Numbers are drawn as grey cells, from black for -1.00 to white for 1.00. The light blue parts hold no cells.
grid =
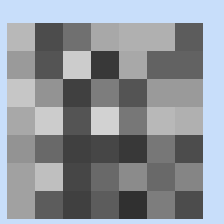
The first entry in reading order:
0.44
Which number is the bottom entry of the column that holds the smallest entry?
-0.62
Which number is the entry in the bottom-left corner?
0.26
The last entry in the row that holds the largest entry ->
0.38
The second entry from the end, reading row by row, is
-0.02
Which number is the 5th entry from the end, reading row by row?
-0.50
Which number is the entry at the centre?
0.65
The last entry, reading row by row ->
-0.40
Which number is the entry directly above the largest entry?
-0.02
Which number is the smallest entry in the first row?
-0.40
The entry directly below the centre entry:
-0.45
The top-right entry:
-0.28
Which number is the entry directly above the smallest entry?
0.09
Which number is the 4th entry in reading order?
0.32
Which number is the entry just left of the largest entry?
-0.34

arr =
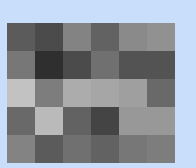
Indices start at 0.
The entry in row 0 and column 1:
-0.41
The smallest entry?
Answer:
-0.63
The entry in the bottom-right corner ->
-0.02
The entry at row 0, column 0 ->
-0.29
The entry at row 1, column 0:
-0.07
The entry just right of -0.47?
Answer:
0.19
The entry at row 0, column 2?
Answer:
0.03
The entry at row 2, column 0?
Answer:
0.52
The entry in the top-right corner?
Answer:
0.14
